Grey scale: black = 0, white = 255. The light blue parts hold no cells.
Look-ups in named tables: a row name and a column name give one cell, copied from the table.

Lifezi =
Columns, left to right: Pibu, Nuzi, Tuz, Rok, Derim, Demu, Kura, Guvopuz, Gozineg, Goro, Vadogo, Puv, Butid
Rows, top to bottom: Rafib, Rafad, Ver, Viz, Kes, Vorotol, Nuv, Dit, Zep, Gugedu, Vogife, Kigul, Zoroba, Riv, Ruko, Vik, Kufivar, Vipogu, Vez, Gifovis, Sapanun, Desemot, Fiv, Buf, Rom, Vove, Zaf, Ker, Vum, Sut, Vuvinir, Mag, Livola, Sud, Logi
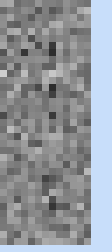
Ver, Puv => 122
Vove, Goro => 145
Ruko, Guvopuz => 137
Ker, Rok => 132
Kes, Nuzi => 167
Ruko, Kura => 114
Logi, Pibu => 148
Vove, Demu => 123
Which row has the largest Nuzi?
Vez

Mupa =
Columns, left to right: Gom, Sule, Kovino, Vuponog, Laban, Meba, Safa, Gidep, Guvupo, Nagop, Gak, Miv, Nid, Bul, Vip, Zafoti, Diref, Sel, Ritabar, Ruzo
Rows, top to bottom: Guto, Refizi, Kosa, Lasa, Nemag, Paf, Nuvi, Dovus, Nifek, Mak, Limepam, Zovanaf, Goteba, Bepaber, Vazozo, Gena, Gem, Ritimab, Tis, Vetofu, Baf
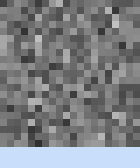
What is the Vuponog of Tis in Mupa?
107
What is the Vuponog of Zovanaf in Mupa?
149
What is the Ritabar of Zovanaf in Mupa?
130
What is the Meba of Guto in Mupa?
61
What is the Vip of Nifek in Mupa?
104
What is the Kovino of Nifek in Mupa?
115
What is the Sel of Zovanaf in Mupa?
124
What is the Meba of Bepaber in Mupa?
132
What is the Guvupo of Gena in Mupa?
105
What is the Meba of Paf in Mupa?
191
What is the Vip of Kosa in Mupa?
97
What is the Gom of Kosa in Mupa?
109
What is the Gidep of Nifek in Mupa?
131
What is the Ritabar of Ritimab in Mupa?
94
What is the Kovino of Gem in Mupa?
113
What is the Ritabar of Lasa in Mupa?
142
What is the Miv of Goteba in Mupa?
160
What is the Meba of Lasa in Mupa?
129
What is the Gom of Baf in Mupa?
128
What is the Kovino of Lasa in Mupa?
76

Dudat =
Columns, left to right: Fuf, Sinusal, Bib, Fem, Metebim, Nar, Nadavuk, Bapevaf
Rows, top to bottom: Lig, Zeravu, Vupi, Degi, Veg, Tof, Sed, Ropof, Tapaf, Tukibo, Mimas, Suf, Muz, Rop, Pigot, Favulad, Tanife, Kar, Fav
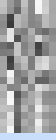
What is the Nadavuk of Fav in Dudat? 158
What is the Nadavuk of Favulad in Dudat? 182
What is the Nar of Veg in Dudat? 124
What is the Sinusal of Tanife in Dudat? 228
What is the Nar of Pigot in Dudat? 208
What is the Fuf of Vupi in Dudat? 145
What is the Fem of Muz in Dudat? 185
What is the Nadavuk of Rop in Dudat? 141
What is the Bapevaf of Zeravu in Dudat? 166
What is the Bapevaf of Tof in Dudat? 142
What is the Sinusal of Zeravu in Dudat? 147
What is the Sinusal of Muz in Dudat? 132
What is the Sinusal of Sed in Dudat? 95
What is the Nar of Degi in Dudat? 139
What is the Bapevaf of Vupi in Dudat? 169
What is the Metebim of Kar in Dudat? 156

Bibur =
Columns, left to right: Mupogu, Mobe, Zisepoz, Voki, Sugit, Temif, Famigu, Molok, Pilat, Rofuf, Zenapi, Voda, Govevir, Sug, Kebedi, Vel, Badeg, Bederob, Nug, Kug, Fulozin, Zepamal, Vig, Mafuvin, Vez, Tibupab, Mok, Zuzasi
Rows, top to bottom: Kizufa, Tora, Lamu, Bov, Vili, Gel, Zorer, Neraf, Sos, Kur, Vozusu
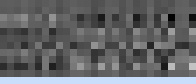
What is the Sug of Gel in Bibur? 97
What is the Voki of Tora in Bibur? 96
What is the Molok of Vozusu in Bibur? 84
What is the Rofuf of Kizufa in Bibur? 91
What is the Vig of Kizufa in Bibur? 81
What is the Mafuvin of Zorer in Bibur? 124
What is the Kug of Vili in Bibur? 134
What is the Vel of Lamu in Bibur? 94
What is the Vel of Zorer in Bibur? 66
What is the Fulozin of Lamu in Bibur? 64
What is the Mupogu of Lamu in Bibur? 128
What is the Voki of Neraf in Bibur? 124
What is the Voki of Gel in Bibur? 75
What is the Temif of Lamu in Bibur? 112
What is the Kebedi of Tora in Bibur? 88
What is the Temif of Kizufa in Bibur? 87
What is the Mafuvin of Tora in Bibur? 78
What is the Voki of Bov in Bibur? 122
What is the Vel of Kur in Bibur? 99
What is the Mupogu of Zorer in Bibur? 79

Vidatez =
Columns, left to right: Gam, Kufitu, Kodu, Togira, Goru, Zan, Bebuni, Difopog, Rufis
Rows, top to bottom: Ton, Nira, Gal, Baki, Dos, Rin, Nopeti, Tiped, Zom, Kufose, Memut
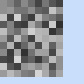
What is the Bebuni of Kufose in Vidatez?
166
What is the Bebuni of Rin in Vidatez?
170
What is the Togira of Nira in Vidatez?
116
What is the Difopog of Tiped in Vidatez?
71
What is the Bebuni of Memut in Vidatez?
169
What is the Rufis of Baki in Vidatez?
48
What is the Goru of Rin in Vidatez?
66
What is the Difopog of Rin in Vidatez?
182
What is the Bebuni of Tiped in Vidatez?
160
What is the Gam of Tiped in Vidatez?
138
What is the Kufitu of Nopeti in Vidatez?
179
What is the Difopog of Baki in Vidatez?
204
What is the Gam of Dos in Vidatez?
190

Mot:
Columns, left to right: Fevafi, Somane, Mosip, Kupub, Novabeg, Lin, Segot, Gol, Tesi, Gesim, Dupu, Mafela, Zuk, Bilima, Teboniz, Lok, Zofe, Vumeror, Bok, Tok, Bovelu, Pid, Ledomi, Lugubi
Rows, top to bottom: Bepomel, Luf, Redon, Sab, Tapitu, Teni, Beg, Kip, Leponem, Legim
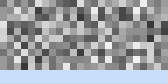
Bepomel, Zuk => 137
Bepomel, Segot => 187
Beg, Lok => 242
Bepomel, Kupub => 151
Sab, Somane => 93
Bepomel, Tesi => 110
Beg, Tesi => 135
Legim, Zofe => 137
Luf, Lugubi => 165
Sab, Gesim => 168
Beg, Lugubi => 135
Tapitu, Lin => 84
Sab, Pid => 57
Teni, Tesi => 205
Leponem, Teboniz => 113

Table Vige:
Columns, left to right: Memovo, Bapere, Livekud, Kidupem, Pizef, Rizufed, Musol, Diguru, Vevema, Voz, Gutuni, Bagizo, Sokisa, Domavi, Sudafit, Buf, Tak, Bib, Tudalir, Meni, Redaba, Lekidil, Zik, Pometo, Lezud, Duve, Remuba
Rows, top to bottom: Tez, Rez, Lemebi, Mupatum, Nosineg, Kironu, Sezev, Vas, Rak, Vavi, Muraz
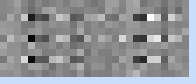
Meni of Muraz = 182
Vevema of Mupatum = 138
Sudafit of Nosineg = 139
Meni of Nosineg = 147
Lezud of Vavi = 147
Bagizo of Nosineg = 166
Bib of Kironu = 215
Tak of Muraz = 142
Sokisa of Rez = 135
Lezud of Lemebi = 209
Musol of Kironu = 80
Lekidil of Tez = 131
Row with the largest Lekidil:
Lemebi

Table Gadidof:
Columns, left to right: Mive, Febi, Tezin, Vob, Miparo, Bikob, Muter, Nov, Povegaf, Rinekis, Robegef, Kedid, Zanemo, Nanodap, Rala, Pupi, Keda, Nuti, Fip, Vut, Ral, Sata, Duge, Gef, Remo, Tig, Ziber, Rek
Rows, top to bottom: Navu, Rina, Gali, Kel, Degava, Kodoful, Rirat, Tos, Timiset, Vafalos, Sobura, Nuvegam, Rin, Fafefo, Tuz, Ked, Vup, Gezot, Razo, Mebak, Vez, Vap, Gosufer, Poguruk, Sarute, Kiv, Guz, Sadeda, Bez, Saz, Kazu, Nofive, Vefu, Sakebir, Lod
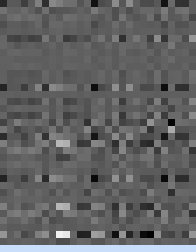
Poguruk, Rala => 88
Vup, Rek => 139
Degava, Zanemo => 96
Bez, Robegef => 100
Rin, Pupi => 84
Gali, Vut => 85
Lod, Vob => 98
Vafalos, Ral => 94
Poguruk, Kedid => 98
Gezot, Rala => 109
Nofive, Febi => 96
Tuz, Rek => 133
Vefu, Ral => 96
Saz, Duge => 122
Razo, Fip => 112
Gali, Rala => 87
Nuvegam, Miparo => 87
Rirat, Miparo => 96
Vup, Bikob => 77

